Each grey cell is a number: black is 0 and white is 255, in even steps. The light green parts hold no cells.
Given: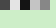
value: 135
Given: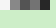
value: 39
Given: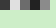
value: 139
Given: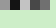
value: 112
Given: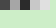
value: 224
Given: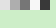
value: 57
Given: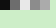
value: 171
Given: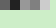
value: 204
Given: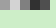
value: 79
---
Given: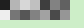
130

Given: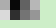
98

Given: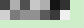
20

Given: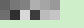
165

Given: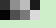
188

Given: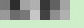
98
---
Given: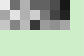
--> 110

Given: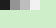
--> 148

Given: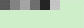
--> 131

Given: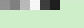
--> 128

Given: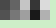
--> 100

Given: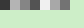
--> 180

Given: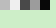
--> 239
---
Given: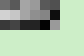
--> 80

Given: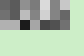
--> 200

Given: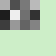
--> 186

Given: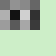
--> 102

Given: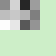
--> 157

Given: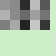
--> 86

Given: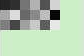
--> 210
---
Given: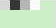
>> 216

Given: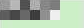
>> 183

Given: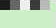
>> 186

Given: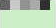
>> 170

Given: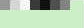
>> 213

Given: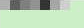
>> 177

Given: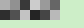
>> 195
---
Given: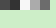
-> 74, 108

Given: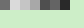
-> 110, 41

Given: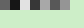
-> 99, 149

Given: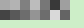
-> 169, 100

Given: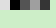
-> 223, 53

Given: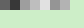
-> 98, 179

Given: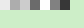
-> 235, 55

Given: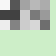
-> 247, 110
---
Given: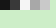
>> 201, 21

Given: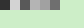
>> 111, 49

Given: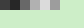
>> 157, 61

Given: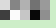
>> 154, 62

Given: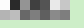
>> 199, 180

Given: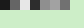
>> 113, 26

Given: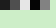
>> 130, 28

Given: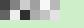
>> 184, 99

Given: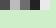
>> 234, 76
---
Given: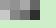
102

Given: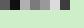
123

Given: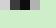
178

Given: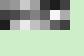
161

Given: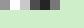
77

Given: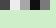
15

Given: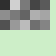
69
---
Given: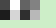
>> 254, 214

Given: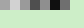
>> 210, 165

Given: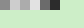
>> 226, 205

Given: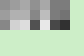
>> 232, 221

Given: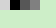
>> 212, 128

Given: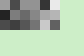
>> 234, 201
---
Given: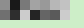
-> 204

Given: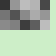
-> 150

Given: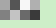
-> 58

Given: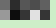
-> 53

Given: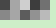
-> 186

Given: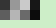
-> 12

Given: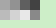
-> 137

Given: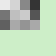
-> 85
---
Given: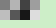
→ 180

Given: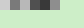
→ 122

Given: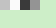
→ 250

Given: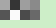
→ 53

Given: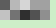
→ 184

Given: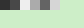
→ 72

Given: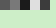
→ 121

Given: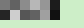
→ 98
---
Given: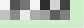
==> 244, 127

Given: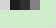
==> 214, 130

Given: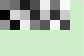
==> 128, 68

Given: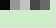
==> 7, 105

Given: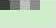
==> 59, 139

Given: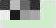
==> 61, 166

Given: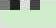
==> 121, 67
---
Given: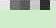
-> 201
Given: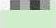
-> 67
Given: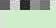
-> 145
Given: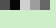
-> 157
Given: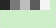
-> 92
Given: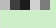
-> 209
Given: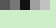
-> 159
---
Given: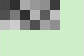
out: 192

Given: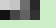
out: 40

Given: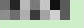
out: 90

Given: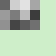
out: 60

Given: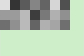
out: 144

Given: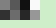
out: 249

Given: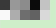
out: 195

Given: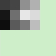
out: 219
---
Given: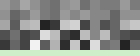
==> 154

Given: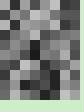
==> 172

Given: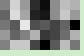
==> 129

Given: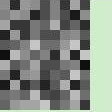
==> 141

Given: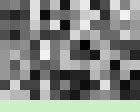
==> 118
